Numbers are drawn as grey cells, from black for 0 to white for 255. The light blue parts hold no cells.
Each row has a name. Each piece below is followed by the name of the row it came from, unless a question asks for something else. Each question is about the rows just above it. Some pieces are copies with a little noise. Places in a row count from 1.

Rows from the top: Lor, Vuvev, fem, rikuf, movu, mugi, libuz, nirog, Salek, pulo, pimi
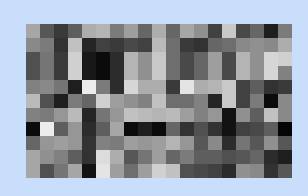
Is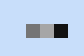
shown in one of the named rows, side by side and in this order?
yes
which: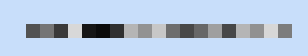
rikuf
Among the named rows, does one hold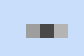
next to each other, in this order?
yes
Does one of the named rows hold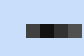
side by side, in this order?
no
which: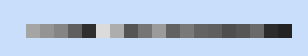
pulo

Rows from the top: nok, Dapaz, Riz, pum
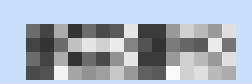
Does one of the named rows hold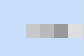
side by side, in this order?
no
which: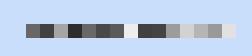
nok
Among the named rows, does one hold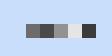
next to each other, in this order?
yes
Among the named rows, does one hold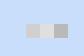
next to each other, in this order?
yes
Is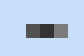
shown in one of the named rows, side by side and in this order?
yes

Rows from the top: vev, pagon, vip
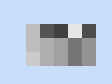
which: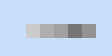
vip
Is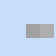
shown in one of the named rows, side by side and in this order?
no
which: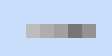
pagon
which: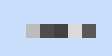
vev
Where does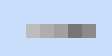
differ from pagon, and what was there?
5, 147
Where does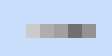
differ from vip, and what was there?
4, 118

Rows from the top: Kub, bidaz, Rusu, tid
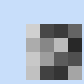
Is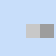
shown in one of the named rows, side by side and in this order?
yes
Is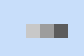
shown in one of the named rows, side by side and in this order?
yes
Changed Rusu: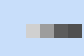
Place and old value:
1, 200
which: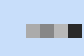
bidaz
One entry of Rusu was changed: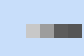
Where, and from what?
4, 79

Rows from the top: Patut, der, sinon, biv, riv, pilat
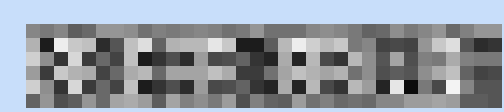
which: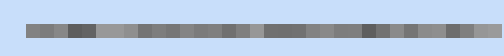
Patut
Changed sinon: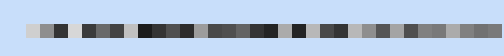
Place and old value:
33, 121
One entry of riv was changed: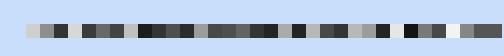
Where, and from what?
28, 12
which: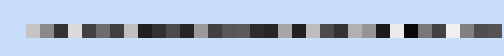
riv
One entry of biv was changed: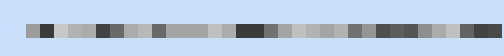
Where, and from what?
25, 142

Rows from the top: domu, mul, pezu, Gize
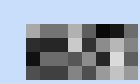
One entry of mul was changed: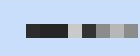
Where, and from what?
8, 132
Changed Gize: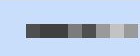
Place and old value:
4, 132

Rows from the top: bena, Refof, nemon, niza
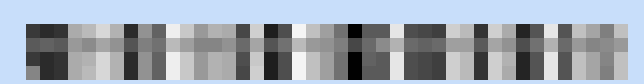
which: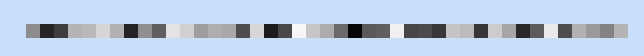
niza
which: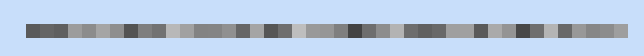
Refof

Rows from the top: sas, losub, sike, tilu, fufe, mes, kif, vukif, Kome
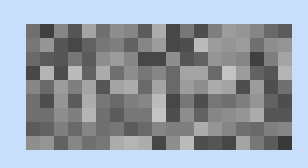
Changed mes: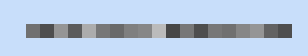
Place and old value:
16, 127
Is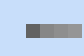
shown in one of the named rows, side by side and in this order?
yes
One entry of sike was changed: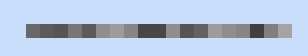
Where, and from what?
14, 149

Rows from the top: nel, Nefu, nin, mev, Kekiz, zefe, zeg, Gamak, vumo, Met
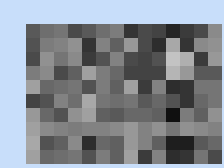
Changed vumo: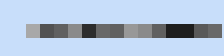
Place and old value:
9, 130
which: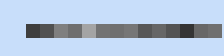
zefe
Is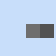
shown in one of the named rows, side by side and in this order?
no

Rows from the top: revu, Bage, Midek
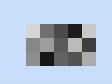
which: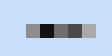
Midek
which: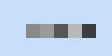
Bage

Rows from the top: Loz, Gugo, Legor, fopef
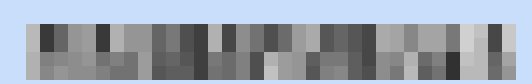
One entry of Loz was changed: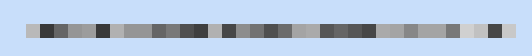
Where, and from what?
20, 156
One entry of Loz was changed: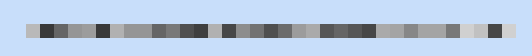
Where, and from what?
35, 200

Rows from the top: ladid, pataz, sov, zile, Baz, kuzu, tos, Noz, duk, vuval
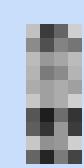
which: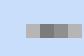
zile
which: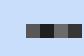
tos
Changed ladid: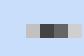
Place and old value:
2, 60
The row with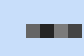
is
vuval

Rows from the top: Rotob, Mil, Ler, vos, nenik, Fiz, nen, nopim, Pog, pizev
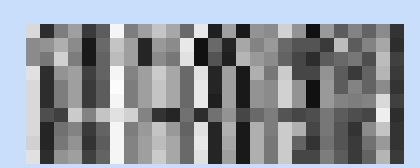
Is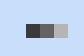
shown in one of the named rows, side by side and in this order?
yes
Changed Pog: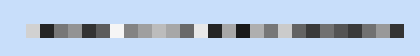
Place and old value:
21, 51
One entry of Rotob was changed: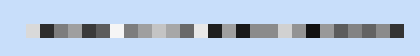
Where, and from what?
17, 147
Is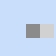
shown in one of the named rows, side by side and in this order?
yes
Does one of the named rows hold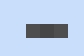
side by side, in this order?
no

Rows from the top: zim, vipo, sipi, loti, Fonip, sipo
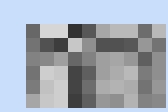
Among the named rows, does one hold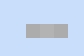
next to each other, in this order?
yes
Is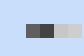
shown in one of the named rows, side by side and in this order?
no
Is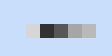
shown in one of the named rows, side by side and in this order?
yes
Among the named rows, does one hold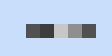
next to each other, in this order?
yes
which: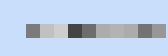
Fonip
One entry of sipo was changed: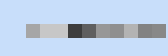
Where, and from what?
3, 206

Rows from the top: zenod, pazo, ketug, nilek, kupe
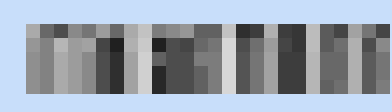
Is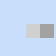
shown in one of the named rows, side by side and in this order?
no
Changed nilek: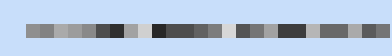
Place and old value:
24, 176
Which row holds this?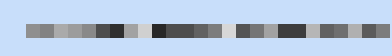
kupe
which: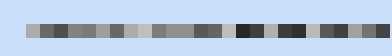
zenod
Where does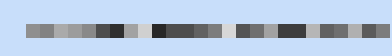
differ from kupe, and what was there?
17, 117
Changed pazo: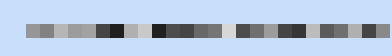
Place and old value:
25, 77

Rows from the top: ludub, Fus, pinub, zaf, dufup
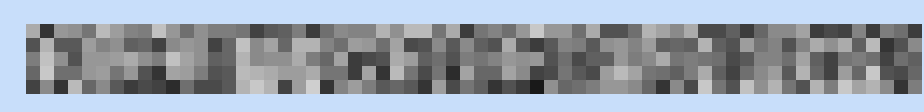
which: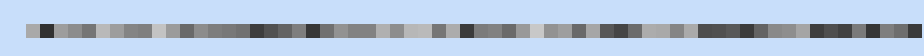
ludub
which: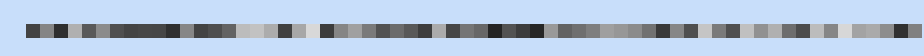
dufup
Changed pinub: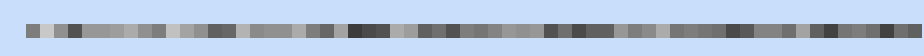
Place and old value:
2, 193

